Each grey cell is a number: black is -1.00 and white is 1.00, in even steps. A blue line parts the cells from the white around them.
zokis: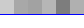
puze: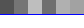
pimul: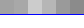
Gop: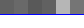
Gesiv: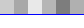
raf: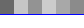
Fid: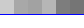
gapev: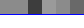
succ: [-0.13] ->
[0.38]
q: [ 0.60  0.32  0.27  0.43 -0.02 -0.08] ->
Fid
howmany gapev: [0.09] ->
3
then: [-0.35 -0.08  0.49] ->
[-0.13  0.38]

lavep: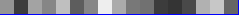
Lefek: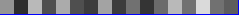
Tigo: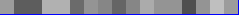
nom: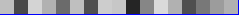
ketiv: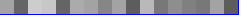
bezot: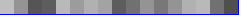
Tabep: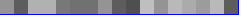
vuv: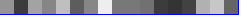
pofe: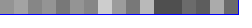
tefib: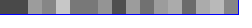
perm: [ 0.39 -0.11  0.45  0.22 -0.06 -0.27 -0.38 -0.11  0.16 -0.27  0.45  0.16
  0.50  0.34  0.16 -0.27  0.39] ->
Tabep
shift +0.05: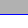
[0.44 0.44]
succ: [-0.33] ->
[-0.27]
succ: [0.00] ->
[-0.06]
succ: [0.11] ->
[0.00]
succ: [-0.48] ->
[0.39]
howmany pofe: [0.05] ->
2

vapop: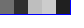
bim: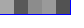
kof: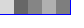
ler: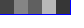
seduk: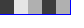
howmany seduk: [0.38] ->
2
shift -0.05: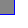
[-0.01]
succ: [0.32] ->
[-0.31]

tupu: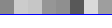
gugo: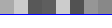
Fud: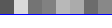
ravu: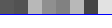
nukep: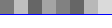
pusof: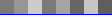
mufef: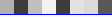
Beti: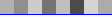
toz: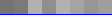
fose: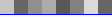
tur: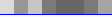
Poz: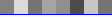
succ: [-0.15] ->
[0.07]
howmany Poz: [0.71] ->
1
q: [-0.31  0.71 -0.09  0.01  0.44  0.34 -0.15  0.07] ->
Fud
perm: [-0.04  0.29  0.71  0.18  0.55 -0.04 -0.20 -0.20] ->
tur
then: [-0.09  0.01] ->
[0.44 0.34]
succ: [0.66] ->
[0.34]

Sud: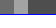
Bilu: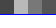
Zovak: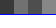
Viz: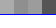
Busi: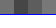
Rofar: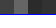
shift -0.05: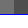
[-0.16 -0.44]
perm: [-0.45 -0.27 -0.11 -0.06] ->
Busi
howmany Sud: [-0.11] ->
0

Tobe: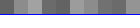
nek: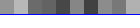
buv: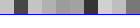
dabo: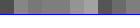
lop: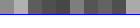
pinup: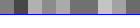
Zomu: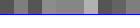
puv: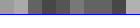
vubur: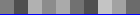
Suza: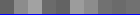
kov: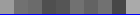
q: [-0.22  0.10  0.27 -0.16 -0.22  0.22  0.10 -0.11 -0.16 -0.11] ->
Suza
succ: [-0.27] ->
[-0.38]
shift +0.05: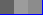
[-0.17  0.27  0.15]
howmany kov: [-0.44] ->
1

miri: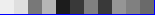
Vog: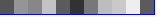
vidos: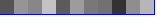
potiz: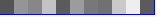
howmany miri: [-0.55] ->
2
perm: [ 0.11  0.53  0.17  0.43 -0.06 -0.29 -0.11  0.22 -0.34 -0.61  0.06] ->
vidos
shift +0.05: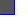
[-0.29]

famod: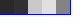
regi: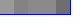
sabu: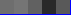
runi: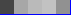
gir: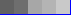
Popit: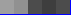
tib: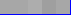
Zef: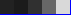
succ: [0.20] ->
[0.03]
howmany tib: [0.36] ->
1
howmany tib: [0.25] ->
1
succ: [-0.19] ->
[0.70]
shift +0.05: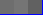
[-0.09 -0.03 -0.19]
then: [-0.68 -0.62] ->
[0.58 0.76]
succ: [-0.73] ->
[-0.79]

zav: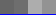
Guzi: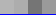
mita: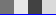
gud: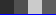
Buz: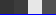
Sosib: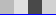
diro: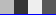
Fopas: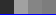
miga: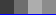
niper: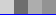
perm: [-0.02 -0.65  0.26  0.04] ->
Fopas
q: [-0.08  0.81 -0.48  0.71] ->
mita
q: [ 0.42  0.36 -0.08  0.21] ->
Guzi
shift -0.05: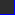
[-0.70]

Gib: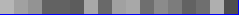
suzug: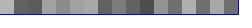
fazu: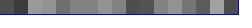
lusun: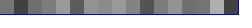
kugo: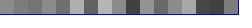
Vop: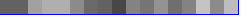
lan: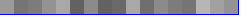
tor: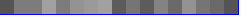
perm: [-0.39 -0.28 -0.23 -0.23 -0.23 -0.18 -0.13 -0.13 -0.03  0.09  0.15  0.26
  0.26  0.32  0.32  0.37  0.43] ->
Gib
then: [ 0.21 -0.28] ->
[0.15 0.09]
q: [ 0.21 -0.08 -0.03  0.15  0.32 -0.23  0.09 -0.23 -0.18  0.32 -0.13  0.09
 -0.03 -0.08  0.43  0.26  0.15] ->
lan

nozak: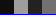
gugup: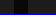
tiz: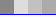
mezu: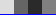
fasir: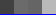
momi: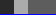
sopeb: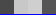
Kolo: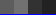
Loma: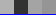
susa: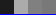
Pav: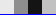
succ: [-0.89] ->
[0.23]
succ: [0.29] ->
[0.17]
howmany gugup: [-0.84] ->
0
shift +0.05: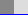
[0.11 0.78]

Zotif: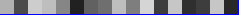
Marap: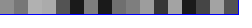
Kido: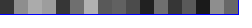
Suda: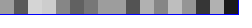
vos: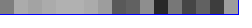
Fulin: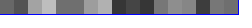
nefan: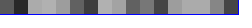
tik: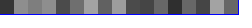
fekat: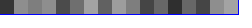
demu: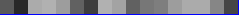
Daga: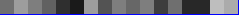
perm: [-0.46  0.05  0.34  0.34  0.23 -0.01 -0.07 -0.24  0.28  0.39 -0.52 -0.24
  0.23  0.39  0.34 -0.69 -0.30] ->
demu
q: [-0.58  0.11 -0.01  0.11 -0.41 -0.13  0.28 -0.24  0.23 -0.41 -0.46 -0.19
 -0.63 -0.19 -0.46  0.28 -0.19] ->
tik
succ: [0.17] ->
[-0.58]
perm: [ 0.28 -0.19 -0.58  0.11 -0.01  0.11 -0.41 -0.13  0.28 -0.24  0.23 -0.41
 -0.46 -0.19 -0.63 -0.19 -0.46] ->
tik

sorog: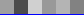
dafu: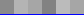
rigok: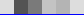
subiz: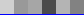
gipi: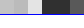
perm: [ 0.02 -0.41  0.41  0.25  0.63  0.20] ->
sorog
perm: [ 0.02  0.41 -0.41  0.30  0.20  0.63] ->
subiz
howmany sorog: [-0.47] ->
0
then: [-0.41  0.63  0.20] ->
[0.41 0.02]
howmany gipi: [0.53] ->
1

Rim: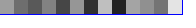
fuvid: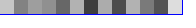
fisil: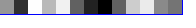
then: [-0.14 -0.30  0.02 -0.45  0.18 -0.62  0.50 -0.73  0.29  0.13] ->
[-0.09  0.79]
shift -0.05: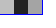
[ 0.45 -0.78  0.24]

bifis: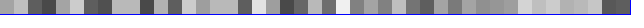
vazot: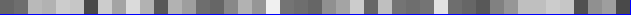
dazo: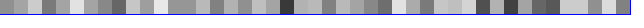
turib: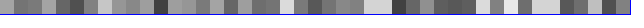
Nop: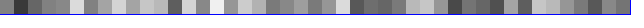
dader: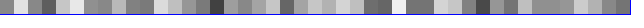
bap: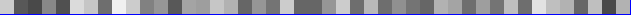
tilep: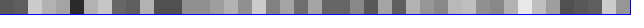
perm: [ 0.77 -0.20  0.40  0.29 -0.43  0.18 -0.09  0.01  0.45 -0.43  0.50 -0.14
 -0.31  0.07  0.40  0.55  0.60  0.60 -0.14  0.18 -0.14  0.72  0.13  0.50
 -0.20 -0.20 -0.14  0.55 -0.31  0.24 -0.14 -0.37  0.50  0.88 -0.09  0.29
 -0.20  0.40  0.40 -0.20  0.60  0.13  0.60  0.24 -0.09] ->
vazot
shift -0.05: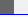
[-0.25  0.83]
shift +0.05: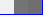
[ 0.93 -0.04 -0.09]
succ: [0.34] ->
[-0.04]
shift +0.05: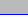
[0.50 0.50]
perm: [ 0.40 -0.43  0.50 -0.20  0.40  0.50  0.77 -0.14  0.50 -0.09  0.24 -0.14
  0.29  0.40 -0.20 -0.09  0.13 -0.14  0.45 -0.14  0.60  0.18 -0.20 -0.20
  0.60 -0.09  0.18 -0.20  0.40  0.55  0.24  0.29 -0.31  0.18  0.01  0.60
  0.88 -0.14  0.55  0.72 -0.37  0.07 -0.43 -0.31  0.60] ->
bap
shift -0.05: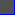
[-0.42]

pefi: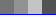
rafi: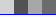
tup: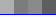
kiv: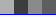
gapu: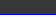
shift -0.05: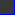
[-0.62]
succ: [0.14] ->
[0.53]
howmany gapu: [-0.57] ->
4
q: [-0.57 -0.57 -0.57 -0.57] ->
gapu
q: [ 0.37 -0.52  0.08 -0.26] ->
kiv
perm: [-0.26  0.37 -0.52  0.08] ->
kiv

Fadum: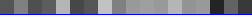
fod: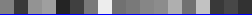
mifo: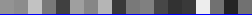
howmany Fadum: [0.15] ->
1
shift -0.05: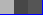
[ 0.37 -0.49 -0.38]
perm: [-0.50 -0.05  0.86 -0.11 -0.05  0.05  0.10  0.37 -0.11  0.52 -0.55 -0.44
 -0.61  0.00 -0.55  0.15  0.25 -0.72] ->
fod
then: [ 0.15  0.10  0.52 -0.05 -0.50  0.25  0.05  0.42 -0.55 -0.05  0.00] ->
[-0.44 -0.61]

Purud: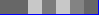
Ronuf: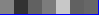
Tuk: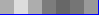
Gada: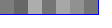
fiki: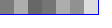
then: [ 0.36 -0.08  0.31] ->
[ 0.14 -0.08]
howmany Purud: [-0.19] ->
3
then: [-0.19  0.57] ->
[-0.03  0.57]
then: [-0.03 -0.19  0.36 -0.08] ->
[0.31 0.14]
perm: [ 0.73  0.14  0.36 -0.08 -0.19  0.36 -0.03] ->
fiki
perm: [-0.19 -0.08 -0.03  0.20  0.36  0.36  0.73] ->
Tuk

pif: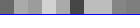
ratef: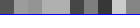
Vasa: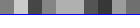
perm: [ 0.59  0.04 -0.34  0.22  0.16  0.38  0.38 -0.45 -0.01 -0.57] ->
ratef
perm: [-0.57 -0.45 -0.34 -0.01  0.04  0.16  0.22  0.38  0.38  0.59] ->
ratef
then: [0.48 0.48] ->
[ 0.04 -0.01]
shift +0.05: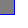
[0.04]
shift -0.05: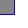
[-0.01]
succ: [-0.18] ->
[0.33]

